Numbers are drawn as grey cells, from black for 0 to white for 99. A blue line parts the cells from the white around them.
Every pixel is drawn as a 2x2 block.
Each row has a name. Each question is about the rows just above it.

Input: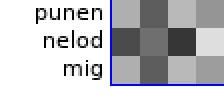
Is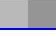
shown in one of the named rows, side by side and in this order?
yes
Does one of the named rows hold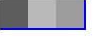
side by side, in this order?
yes
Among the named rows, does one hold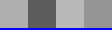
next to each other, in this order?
yes

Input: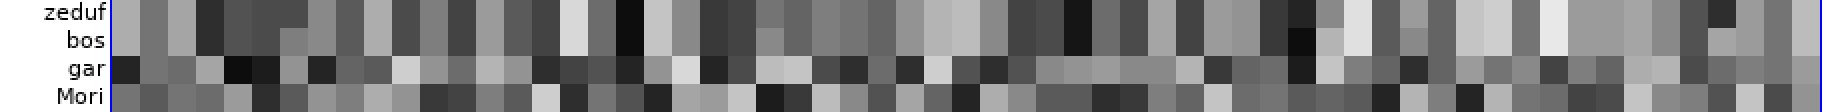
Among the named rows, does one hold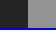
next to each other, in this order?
yes
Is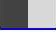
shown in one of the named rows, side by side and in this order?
yes
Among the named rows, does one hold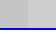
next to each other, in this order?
yes
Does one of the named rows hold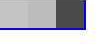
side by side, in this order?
no
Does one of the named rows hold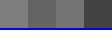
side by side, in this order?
no
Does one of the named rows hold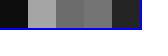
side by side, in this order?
no

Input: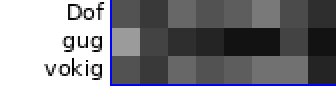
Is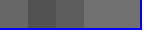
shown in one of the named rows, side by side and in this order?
yes
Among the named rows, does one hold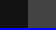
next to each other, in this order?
yes
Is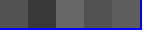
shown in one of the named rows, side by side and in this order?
yes

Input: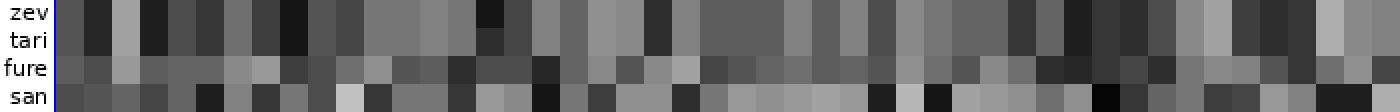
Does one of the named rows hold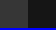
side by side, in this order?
no
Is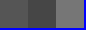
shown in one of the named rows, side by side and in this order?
yes
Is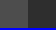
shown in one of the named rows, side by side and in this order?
no
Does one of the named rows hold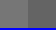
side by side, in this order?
yes
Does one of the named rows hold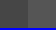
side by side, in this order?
yes

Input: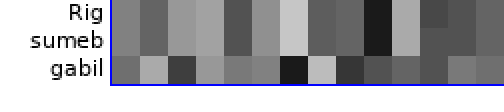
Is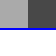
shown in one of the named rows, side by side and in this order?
yes
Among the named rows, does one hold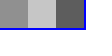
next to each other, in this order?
yes
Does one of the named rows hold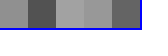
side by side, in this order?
no
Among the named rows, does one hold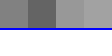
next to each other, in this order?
yes
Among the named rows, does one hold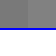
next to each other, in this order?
yes
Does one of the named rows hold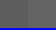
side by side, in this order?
yes

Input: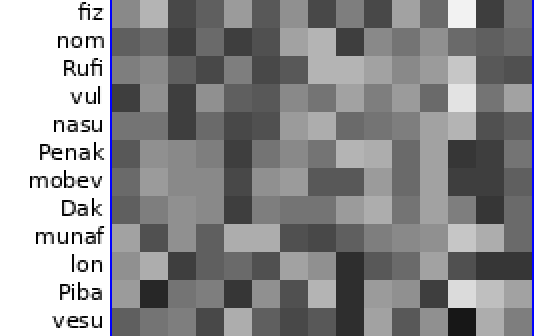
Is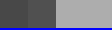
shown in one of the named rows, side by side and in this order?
no
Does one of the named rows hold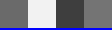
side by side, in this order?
yes
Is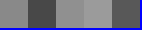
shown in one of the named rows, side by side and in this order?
yes
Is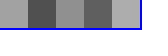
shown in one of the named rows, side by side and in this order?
yes

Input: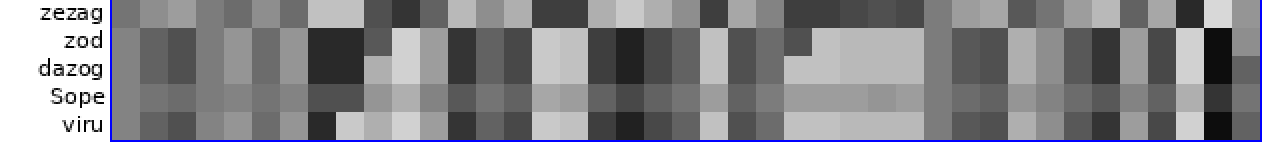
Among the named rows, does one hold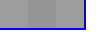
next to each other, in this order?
yes
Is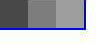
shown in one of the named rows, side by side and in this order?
yes
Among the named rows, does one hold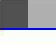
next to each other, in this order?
yes
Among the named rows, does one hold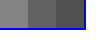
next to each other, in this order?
yes
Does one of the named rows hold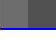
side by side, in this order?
yes

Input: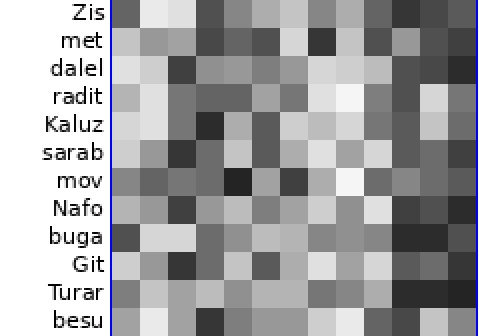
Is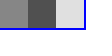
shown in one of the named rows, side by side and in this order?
no
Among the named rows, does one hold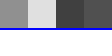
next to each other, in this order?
yes
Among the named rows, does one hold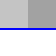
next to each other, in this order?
yes
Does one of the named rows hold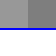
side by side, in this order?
yes
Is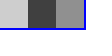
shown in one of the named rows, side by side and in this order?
yes

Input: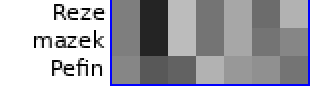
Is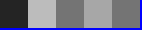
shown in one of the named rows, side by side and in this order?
yes
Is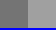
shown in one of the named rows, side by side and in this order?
no
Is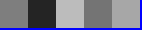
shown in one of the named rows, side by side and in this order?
yes
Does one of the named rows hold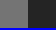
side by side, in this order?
no
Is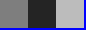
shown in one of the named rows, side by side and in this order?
yes

